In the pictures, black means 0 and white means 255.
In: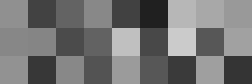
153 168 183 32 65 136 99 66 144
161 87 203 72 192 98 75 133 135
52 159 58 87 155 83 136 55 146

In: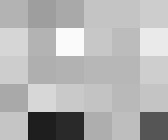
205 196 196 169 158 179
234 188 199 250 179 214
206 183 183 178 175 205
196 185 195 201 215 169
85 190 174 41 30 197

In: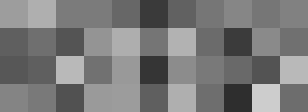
129 118 134 118 97 58 103 123 123 175 157
112 138 59 107 178 117 174 148 84 111 95
185 83 105 121 140 53 153 113 185 95 87
109 205 46 110 175 95 156 154 81 121 132

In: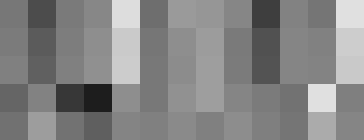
224 117 130 62 134 150 154 110 221 135 122 76 119
205 129 133 81 122 156 142 118 202 142 125 91 123
201 131 133 83 123 158 140 120 204 144 128 96 128
127 224 114 123 133 158 145 120 142 29 55 130 101
133 171 117 127 141 128 138 128 132 95 114 157 113

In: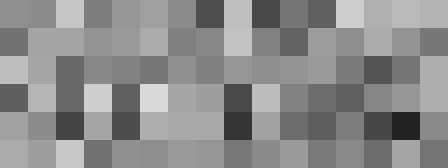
179 186 175 206 96 117 72 191 78 139 159 149 125 197 139 143
119 147 171 142 157 98 129 194 136 128 171 153 147 164 164 115
174 117 84 123 154 147 142 149 128 144 119 130 136 105 165 189
173 150 133 96 109 130 188 74 158 166 218 96 206 104 181 95
138 34 71 125 94 108 162 54 168 168 174 77 165 68 140 161
116 165 109 137 122 154 138 120 149 153 141 144 114 199 158 171

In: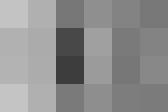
120 131 143 119 176 195
131 122 160 72 171 177
136 119 155 61 172 179
123 125 142 122 176 196

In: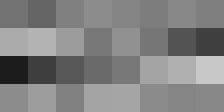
126 136 125 132 140 128 100 114
64 83 119 144 120 155 179 170
199 176 164 120 106 87 62 27
136 133 139 165 164 129 157 141

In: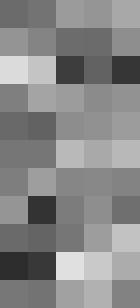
168 149 155 115 107
142 107 108 132 148
54 98 61 196 219
146 139 156 164 127
156 145 141 98 105
184 169 185 118 118
131 136 134 158 126
111 142 124 51 149
194 157 118 100 106
172 201 224 56 45
130 177 161 115 119
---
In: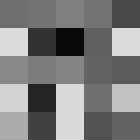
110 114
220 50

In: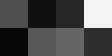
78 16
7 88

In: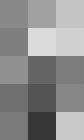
136 161
127 219

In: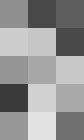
143 73
205 198

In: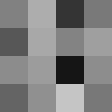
129 173
87 168

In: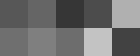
87 101
111 127

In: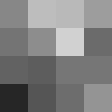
135 189
116 141

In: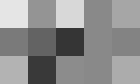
229 148
122 99
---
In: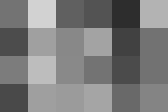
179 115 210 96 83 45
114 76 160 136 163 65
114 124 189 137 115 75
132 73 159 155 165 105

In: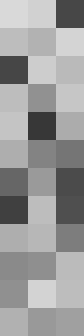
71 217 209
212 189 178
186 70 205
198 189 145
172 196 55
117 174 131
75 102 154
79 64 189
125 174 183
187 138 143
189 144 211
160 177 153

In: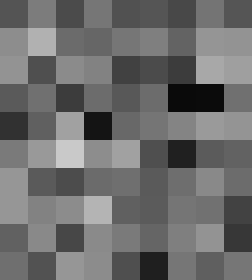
85 84 124 75 118 81 85 72 116
147 141 177 107 102 118 127 99 149
159 147 79 139 130 65 75 60 168
112 90 112 60 108 88 108 10 11
148 49 96 161 20 104 117 132 154
98 122 153 201 141 161 79 32 91
108 150 90 76 107 111 90 110 137
66 150 130 140 180 96 91 117 113
55 97 137 71 138 122 101 127 147
118 111 82 150 140 79 31 118 95

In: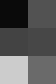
82 10
71 67
106 204

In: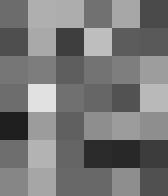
74 108 175 173 113 167
89 78 169 62 190 92
157 118 125 94 115 126
185 109 225 112 102 82
142 31 156 96 142 156
60 110 179 101 43 40
80 134 166 104 104 142

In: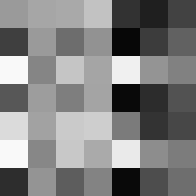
66 154 166 169 194 50 31
97 63 154 109 146 7 60
129 249 133 197 165 240 148
82 87 157 126 164 9 44
71 219 162 202 206 123 51
124 249 135 200 170 234 141
110 45 148 93 131 9 77

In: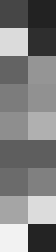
34 70
46 219
149 99
145 124
176 142
94 94
128 107
220 165
35 242

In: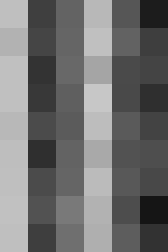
28 191 63 99 184 86
62 178 69 101 192 98
68 192 51 104 165 74
47 192 56 95 199 73
67 184 75 91 189 90
78 190 47 99 169 82
72 191 75 101 187 88
21 193 82 121 178 77
50 191 62 111 175 93

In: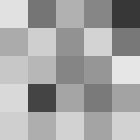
55 225 117 177 134
120 171 207 146 211
230 199 183 133 150
163 217 68 165 122
210 207 174 210 164
